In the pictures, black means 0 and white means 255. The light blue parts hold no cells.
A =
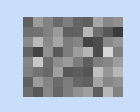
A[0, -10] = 96
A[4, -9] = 199
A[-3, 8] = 151
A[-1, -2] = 184
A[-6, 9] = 150
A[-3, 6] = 85
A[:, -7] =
[107, 154, 166, 89, 142, 160, 107, 102]
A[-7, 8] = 87
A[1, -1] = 58
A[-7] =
[111, 114, 129, 154, 95, 98, 182, 110, 87, 58]
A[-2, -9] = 155
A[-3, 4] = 87
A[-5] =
[100, 68, 145, 89, 124, 157, 182, 76, 215, 128]
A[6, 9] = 144
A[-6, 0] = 138
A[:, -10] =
[96, 111, 138, 100, 133, 128, 96, 109]
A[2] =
[138, 186, 137, 166, 124, 133, 68, 76, 136, 150]
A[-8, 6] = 95
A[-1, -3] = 94

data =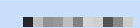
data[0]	38
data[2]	145
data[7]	206

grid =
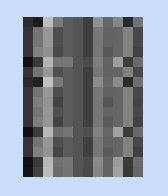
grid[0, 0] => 45
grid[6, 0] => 42
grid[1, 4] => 91
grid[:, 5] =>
[84, 84, 84, 84, 84, 84, 84, 84, 84, 84, 84, 84, 84, 84, 84, 84]
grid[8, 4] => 91
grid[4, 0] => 17
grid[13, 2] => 146
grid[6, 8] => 103
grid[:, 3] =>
[121, 78, 78, 73, 114, 78, 119, 78, 67, 78, 67, 108, 78, 69, 112, 107]
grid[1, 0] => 53
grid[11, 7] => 129
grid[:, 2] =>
[189, 151, 151, 143, 180, 151, 194, 151, 147, 151, 150, 184, 151, 146, 183, 188]
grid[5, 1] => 116
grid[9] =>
[53, 116, 151, 78, 91, 84, 63, 119, 99, 101, 129, 72]
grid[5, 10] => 129
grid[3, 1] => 130
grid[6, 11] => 110
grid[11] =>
[15, 60, 184, 108, 117, 84, 78, 129, 102, 161, 61, 104]
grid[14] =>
[17, 59, 183, 112, 117, 84, 75, 136, 100, 156, 58, 107]
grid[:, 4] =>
[91, 91, 91, 91, 119, 91, 91, 91, 91, 91, 91, 117, 91, 91, 117, 116]
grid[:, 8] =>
[103, 99, 99, 88, 99, 99, 103, 99, 86, 99, 90, 102, 99, 90, 100, 100]
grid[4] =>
[17, 58, 180, 114, 119, 84, 74, 126, 99, 158, 62, 106]
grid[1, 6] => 63
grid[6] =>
[42, 33, 194, 119, 91, 84, 63, 139, 103, 138, 43, 110]
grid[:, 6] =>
[63, 63, 63, 63, 74, 63, 63, 63, 63, 63, 63, 78, 63, 63, 75, 73]
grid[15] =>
[20, 65, 188, 107, 116, 84, 73, 133, 100, 160, 57, 102]
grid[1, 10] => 129

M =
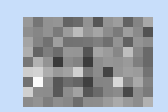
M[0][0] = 152
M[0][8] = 147
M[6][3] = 87
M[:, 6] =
[146, 150, 118, 84, 59, 119, 63, 86, 140]
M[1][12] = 82
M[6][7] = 132
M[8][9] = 170
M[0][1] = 117
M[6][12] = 129
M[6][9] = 216
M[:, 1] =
[117, 134, 132, 100, 178, 211, 251, 141, 147]
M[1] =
[142, 134, 146, 122, 156, 188, 150, 165, 140, 122, 158, 138, 82]
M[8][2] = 126
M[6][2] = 144
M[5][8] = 67
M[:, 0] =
[152, 142, 164, 174, 118, 206, 113, 208, 139]
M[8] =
[139, 147, 126, 142, 136, 109, 140, 141, 155, 170, 153, 141, 177]
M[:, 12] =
[168, 82, 139, 105, 105, 115, 129, 122, 177]
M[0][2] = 146
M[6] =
[113, 251, 144, 87, 109, 100, 63, 132, 133, 216, 135, 169, 129]
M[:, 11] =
[132, 138, 148, 136, 127, 155, 169, 140, 141]
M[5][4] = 162
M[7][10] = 72
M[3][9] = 135
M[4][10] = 154
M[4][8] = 150
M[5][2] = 173
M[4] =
[118, 178, 147, 58, 139, 131, 59, 141, 150, 147, 154, 127, 105]

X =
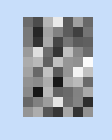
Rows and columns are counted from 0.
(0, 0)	107
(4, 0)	172
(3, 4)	192
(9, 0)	149
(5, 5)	244
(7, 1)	22
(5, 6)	193
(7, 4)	106
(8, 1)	129
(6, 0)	146
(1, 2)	163
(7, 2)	186
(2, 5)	92
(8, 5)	131
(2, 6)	96
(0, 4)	90
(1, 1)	38
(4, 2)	97
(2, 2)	169

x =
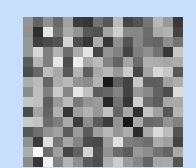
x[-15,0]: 148
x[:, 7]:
[115, 81, 173, 70, 186, 167, 180, 93, 155, 151, 91, 159, 72, 81, 78]
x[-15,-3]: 182
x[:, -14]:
[144, 230, 75, 126, 126, 190, 101, 128, 94, 100, 108, 146, 224, 108, 242]
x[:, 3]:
[106, 115, 83, 178, 230, 167, 172, 202, 153, 176, 126, 161, 119, 159, 131]
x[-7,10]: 54
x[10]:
[201, 194, 108, 126, 169, 60, 142, 91, 59, 147, 23, 170, 103, 109, 148, 130]
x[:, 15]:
[56, 68, 115, 199, 171, 88, 173, 219, 168, 181, 130, 83, 67, 170, 83]
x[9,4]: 53
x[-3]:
[144, 59, 224, 119, 166, 133, 76, 72, 157, 224, 127, 121, 110, 172, 159, 67]
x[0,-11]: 60
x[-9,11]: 200
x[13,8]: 147
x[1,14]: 178
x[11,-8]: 184
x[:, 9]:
[187, 207, 143, 129, 99, 152, 96, 132, 115, 101, 147, 151, 224, 106, 204]
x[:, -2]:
[153, 178, 142, 55, 166, 199, 161, 76, 167, 86, 148, 188, 159, 100, 169]
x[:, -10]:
[54, 88, 56, 227, 168, 94, 140, 192, 148, 179, 142, 91, 76, 212, 90]
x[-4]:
[86, 110, 146, 161, 91, 155, 91, 159, 184, 151, 173, 43, 169, 218, 188, 83]
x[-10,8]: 183
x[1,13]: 170
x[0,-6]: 69
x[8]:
[197, 191, 94, 153, 187, 120, 148, 155, 39, 115, 54, 208, 110, 93, 167, 168]
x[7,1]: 190
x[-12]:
[150, 215, 126, 178, 110, 171, 227, 70, 147, 129, 68, 127, 143, 114, 55, 199]
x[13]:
[171, 248, 108, 159, 68, 97, 212, 81, 147, 106, 92, 153, 141, 114, 100, 170]
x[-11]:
[92, 182, 126, 230, 78, 238, 168, 186, 131, 99, 165, 108, 176, 171, 166, 171]

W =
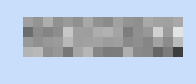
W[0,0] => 159
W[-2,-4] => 134
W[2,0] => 153
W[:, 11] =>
[143, 144, 143, 137]
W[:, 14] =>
[160, 155, 139, 123]
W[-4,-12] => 154
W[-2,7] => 162
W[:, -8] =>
[139, 177, 156, 123]
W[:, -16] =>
[159, 108, 153, 180]
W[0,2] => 174
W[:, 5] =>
[144, 159, 159, 165]
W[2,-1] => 186
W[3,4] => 119
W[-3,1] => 140
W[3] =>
[180, 185, 143, 151, 119, 165, 182, 134, 123, 124, 175, 137, 135, 102, 123, 61]
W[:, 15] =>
[168, 227, 186, 61]
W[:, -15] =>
[148, 140, 144, 185]
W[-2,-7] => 159
